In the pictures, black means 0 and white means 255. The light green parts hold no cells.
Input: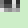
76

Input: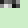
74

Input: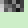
62

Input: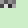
168

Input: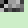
116

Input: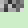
104
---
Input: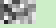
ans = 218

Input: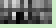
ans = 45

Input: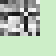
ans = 91

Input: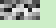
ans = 64

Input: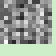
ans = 120

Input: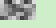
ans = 79
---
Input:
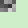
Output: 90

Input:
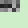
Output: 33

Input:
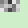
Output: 166

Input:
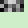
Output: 171

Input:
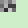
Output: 106

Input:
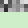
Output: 113

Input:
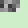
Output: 60

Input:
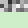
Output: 76

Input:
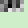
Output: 157
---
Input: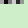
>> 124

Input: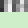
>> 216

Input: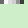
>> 220

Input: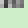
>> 153

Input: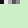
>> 171

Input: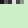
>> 48

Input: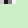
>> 131

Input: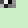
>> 5
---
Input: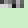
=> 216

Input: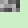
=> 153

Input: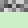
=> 86

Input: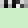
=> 9

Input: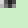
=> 117

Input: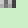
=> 122

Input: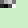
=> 10

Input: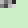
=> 71
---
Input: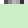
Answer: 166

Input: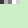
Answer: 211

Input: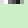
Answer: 29

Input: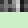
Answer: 194

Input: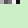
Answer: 19

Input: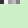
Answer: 131

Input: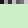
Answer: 92
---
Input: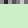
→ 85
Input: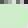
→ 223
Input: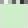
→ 97
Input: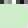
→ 252
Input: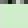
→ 89
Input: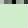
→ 6
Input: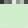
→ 230
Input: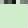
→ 22
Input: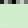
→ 5
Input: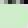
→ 94
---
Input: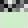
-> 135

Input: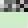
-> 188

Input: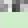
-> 143

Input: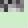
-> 73

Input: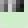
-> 73

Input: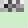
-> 109

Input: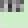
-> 120

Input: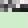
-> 241
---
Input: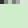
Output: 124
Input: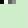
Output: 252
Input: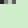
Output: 134
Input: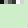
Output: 55
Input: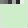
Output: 169
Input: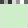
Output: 149
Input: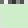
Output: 138
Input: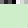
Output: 246
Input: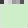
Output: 155
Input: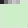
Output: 168
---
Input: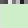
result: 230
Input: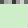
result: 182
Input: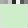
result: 202
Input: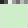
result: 237
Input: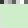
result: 169
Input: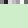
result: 217
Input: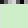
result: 188
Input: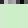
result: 153
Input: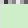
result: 179
